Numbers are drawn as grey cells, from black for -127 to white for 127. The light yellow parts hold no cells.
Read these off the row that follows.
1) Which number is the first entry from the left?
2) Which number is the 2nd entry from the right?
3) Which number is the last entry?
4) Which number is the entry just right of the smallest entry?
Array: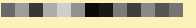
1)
-22
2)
-43
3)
-10
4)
-102

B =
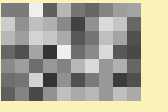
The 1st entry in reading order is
-4
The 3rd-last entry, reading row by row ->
24
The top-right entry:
36
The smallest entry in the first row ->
-32
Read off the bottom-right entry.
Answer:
42
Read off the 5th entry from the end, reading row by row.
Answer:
42
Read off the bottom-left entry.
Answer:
-32
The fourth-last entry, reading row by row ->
55
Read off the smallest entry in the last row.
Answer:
-54
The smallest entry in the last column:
-54
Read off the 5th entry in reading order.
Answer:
55
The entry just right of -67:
-47
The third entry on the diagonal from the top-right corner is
63

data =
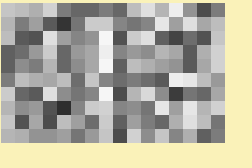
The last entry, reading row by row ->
-3
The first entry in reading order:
69
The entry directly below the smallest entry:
61
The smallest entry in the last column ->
-10
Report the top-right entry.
-3
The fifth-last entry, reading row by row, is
69
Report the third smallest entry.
-67
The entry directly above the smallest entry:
13
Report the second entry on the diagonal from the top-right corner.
39
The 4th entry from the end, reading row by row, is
5
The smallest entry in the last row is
-51
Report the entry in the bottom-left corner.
53
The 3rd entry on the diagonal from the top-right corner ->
-18
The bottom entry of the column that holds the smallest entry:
31
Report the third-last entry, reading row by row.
47
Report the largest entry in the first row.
110
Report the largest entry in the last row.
81
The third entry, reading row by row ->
47
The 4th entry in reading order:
81
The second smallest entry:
-75
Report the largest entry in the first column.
75
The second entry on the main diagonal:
-3

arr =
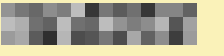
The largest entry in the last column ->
33
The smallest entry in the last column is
-29
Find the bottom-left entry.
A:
27
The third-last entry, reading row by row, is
13
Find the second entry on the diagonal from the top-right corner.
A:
-42
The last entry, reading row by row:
27
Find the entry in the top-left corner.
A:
19
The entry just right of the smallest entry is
54
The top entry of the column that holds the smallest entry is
13
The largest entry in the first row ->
61
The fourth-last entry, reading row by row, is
-29
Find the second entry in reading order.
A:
-8
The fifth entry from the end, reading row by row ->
40

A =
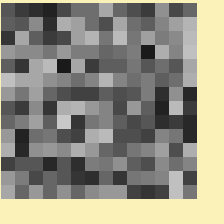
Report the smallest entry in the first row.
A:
-93
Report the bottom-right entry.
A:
-9
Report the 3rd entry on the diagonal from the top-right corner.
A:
-3
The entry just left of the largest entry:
-33
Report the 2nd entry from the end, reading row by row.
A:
64
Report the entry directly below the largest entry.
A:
-49
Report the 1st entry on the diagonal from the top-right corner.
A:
-25
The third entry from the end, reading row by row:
-62
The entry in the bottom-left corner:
39
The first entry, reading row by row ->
-41
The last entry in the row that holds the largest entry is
-87
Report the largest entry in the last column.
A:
64
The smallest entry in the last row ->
-74
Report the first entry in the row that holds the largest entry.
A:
-25
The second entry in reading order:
-68
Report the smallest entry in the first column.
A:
-74
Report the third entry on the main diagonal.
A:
-33
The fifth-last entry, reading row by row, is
-62
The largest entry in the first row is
39
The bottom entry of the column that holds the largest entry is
16

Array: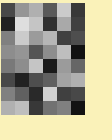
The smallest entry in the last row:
-109
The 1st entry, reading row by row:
-55
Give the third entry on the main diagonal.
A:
27
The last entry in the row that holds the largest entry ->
-63
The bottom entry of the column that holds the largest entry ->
62
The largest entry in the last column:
48
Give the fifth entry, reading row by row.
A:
75
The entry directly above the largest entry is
21
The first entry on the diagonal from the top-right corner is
-71
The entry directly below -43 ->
69
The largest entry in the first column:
48
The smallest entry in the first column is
-94
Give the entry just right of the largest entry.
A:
69
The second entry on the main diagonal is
94

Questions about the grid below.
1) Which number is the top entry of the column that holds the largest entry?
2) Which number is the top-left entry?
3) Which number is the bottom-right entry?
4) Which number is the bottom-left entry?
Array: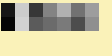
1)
76
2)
-105
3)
15
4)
-121

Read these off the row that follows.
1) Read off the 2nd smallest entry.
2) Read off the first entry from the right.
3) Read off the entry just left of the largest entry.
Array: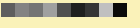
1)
-96
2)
-117
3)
-74

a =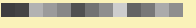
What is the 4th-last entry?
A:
-27
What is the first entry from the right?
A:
14
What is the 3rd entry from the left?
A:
50
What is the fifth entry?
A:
7
